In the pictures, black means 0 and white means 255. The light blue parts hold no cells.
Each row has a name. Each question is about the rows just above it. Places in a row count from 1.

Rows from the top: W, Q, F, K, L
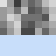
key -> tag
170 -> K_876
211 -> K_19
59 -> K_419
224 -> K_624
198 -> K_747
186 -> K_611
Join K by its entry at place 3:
K_19
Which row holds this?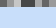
L
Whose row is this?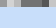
F
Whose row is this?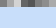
K

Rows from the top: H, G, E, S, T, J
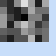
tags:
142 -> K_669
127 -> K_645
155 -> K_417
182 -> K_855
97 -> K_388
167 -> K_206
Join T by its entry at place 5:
K_645
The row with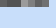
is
T
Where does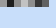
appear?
S
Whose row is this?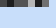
J
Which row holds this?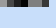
E

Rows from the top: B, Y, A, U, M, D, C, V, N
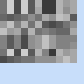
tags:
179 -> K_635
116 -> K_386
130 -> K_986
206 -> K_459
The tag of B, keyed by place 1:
K_386
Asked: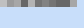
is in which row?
M
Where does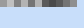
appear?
U

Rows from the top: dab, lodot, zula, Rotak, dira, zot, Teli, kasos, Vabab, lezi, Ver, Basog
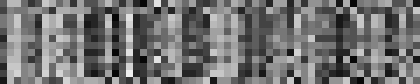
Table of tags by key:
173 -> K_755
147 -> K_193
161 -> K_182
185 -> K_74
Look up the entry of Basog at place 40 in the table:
K_755
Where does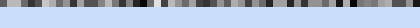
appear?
dab
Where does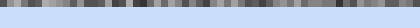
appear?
Teli
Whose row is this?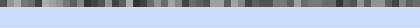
dira

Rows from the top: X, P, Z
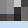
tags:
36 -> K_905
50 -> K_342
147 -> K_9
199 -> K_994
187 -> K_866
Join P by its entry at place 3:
K_342
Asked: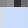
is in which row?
P

